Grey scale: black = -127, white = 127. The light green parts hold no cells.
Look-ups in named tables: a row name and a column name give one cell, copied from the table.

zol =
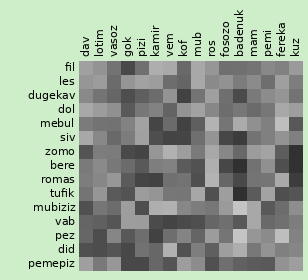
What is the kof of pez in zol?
4
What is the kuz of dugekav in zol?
-12
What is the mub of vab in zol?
-48
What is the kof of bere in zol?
-36
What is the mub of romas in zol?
-48
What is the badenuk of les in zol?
-3
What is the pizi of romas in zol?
-58
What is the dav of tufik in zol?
-11
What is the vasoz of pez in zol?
6
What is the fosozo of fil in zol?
-16
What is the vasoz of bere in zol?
-7
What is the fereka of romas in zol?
41
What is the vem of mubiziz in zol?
49

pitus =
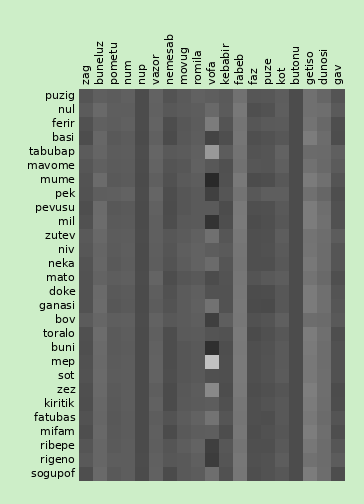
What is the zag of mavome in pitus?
-41
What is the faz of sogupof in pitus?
-49
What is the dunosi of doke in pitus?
-16
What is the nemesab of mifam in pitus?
-52
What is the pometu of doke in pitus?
-38
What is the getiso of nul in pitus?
-15
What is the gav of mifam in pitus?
-49

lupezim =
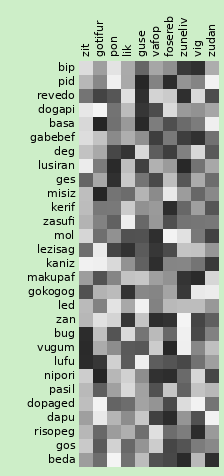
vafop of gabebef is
-65
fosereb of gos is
-57
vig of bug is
-54
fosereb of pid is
-83
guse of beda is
60
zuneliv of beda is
-85
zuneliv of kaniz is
6
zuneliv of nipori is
-21
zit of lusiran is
108
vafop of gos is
76

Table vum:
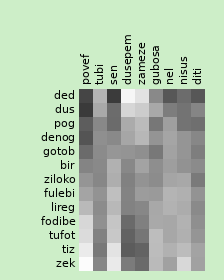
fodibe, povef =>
87
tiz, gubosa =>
60
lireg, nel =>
50
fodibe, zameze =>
0
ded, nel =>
-40
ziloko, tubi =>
7
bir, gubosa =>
14
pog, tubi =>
8
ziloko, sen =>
46
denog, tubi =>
15
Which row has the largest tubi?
ded

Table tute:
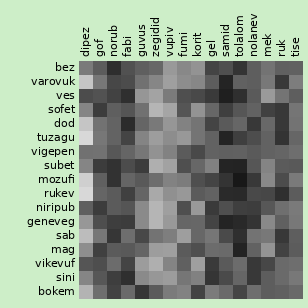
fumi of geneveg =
-25
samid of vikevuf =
-37
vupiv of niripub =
31
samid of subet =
-91
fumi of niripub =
-48
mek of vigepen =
-29
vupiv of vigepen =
2
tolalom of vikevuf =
-19
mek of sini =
-34
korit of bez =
19
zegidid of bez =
-24
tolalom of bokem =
-58
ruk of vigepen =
-26
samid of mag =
-21
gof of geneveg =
-49
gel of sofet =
-24
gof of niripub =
-67
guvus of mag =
-26
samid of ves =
-96
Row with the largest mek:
ves

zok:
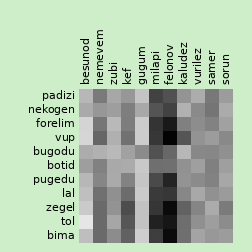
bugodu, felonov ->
-23
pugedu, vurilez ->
11
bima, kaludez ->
-16
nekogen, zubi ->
30
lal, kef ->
-19
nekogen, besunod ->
42
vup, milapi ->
-72
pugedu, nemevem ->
6
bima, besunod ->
62
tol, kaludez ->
-17
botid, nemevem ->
1
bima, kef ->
-30
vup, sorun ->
9
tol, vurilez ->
16
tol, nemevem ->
-21
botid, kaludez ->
17
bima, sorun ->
28
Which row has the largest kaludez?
bugodu

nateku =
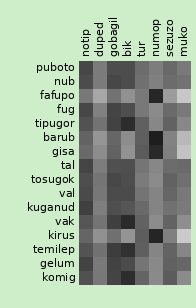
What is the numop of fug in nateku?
11
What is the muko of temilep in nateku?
6
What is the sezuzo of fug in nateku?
-21
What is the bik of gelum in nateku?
-52
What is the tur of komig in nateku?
-27
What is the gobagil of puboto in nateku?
-50
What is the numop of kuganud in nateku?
4
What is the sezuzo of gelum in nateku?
-30
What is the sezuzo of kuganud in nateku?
-14
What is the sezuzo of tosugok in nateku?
-29
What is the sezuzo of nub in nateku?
-19
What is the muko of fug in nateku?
-6
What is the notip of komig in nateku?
-46
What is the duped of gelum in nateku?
-6
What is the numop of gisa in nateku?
-86
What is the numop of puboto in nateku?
-2
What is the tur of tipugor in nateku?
-31
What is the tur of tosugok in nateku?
-4

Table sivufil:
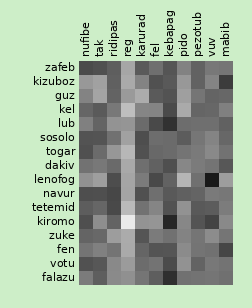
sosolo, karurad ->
-49
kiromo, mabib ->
9
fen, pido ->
11
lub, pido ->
-18
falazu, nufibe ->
-4
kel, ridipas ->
-7
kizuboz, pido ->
24
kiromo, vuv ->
-60
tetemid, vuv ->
-35
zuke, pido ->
3
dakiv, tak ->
-7
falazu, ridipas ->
10
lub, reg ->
21
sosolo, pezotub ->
-9
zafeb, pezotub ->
-29
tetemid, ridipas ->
-54
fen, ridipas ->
-11
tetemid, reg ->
58
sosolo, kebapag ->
-20
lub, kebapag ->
-78
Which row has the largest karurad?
guz

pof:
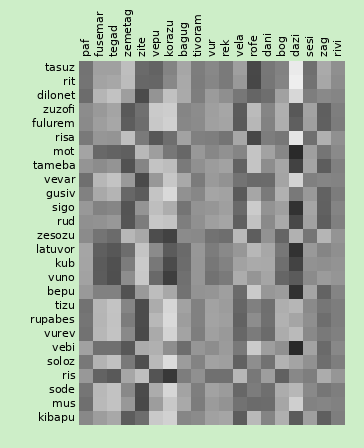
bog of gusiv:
49
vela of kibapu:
-35
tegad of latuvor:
-40
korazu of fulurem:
80
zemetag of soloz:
-6
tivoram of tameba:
16
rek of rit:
-5
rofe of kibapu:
57
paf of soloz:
-7
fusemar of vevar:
55
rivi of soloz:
-1
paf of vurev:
-13

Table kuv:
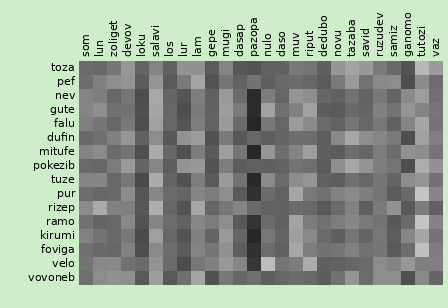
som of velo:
-11
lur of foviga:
-35
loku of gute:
-47
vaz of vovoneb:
-26
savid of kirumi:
-26
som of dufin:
-22
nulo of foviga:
-19
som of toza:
-20
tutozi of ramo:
68
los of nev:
-26
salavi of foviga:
10
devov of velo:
-14
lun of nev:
-1
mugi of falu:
26
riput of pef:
-25
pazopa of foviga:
-78
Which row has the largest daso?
velo

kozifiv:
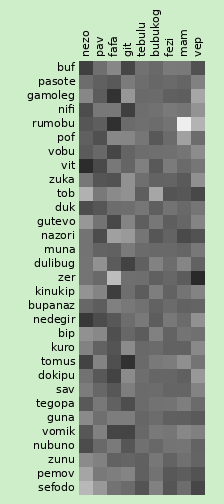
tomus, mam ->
15
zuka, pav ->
-42
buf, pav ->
-16
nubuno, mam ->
-10
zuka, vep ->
16
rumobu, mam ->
110

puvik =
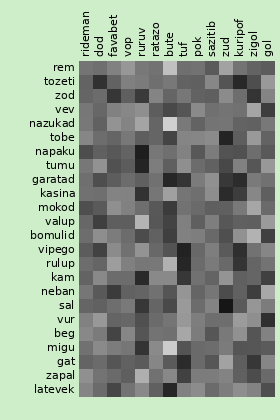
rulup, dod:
-26
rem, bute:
64
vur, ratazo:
-20
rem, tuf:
-16
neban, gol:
40
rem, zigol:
-28
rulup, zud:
-22
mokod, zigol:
38
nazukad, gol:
-7
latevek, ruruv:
9
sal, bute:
-54
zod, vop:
-32
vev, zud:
-11
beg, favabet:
-59
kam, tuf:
-72
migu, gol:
-36
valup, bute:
-60
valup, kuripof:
-31
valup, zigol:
-32

